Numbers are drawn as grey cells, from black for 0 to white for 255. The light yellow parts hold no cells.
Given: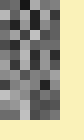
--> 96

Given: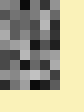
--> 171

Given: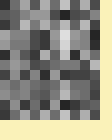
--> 66

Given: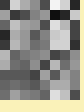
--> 130

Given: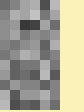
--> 131

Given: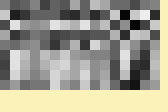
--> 189

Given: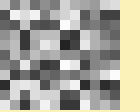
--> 65

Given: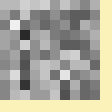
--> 164
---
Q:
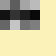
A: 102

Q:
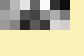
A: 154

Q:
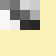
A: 247

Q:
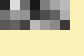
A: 88

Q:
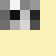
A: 111

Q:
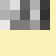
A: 232

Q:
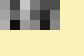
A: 175

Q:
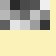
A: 95

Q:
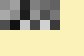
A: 78

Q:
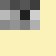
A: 137
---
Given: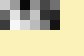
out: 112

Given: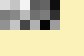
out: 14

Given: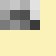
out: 226

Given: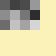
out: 152

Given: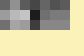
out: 91

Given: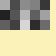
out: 55

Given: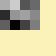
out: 105

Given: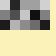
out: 209
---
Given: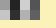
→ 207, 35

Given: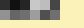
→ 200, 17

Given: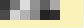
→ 220, 36

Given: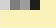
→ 210, 30

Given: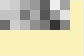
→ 238, 52

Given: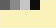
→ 197, 13

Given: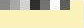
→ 251, 47
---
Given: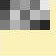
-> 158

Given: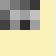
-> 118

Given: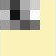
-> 61

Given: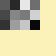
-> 40

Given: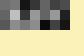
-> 100

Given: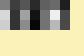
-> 96

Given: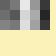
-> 232

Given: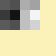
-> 80

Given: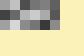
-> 117

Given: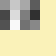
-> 199
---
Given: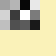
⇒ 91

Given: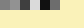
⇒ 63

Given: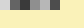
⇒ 58

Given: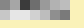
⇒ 230

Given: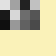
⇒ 97

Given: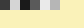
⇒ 26

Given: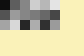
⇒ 38
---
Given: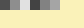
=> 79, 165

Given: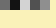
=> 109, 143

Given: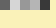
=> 99, 57

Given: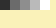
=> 47, 255

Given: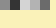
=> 140, 107

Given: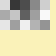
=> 219, 148
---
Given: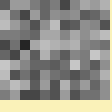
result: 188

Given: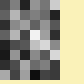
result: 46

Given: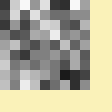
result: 56

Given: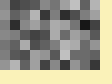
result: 126

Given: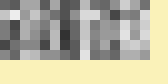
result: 124

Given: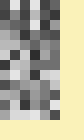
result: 124

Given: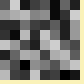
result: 41
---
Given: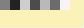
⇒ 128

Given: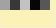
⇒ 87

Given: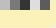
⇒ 121

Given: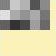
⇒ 138

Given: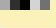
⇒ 113

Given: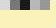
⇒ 151

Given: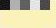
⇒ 96

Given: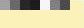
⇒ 105
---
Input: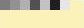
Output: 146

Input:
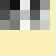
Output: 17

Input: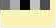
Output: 172

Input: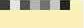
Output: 227

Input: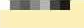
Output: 115

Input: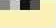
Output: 196

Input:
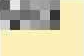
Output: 229

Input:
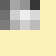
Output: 166
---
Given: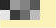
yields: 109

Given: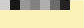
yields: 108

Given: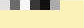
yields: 16

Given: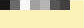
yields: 86

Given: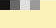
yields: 223

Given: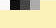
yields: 70

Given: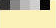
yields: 206

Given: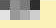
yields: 173

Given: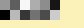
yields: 75

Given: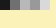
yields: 153
